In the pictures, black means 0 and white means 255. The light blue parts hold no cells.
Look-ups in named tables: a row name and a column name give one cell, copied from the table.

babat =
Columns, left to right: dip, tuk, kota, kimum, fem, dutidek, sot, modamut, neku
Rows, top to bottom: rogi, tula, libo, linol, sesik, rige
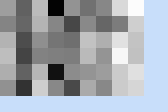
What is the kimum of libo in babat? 117
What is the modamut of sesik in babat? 203
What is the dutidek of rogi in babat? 113
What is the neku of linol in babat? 193
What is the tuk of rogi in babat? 97
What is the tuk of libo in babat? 77
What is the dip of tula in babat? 132
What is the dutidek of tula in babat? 137
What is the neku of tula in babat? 207
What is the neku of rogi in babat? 252
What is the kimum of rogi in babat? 3
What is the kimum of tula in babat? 134
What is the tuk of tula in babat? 102
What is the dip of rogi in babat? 158
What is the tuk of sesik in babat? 98

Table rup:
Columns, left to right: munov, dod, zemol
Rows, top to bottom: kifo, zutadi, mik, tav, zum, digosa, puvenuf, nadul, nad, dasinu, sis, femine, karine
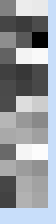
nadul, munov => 182
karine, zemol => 166
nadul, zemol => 137
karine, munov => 66
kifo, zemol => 233
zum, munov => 64
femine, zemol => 162
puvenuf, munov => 75
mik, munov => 142
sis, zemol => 145
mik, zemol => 2
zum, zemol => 73
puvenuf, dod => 221
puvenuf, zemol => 205
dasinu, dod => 245
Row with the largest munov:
nadul

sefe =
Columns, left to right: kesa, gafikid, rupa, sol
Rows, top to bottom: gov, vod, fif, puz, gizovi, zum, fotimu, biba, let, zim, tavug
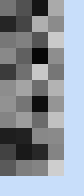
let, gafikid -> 33
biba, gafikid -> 157
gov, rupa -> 21
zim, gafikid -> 25
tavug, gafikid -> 125
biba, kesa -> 132
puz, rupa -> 6
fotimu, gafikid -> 117
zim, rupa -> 39
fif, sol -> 202
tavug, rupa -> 132
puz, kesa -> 137
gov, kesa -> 116
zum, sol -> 179
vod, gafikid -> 69
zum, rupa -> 109
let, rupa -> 136
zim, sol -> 132
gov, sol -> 170
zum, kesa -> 141

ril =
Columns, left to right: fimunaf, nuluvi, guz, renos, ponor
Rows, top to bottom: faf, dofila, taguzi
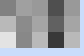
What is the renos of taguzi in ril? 56
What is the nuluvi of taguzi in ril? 136
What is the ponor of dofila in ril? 165
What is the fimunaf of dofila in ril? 185
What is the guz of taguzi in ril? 185
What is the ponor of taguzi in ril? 185
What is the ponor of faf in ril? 153
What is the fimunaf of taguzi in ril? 227
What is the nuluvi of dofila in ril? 139
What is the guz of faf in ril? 153
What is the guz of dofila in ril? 165
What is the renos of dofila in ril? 96
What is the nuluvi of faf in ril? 159
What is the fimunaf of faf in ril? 129
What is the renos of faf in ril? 79

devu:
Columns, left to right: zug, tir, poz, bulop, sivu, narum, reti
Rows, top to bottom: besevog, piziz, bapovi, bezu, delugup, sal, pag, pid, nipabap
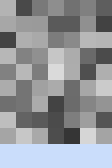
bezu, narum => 106
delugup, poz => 125
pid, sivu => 126
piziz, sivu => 90
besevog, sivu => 113
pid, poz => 90
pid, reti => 84
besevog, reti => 94
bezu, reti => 75
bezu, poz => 144
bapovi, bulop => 124
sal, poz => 161
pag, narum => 132
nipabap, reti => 164
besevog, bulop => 141
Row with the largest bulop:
delugup

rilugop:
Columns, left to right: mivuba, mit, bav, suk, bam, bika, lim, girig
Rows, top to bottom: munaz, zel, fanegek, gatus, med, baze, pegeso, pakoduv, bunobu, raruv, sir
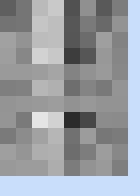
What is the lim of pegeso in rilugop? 147
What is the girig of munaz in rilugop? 124
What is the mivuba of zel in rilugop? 115
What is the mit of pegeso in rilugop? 151
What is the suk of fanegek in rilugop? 190
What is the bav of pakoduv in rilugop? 229

